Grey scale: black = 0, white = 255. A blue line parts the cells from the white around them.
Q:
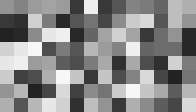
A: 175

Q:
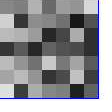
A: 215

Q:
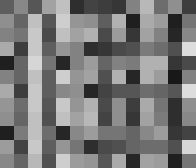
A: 61

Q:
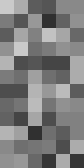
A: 137

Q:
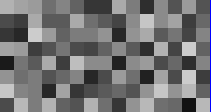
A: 83

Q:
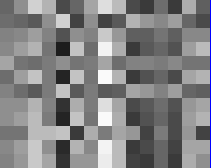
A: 95

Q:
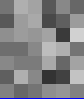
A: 103
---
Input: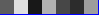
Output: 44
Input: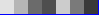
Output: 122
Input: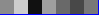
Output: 72
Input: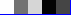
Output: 3
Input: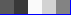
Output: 211
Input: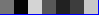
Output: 61
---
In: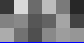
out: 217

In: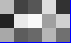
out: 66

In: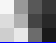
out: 152

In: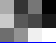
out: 52

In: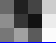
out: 32

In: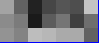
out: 98

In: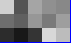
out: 84
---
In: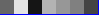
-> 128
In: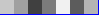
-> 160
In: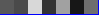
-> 88
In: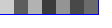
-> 107
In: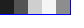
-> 141
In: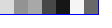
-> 147
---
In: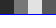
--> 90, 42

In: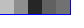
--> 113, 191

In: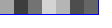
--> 101, 165

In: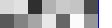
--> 75, 89

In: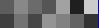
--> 204, 63

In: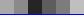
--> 191, 169

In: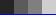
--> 206, 37

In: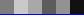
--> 17, 125

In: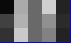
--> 35, 50
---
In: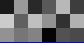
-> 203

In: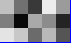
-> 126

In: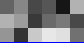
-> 178

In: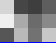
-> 239

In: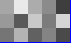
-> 153

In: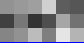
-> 64

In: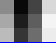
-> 168

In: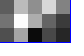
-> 115
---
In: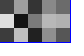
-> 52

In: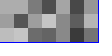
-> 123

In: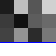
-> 86

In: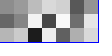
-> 188

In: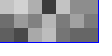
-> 175

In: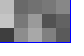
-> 113
